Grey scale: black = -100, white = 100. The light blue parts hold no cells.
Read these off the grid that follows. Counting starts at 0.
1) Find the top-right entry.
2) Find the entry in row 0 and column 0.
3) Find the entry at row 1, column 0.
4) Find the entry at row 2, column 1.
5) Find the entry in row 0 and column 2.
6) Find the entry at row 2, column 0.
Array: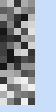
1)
14
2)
24
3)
-27
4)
-16
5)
-60
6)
24
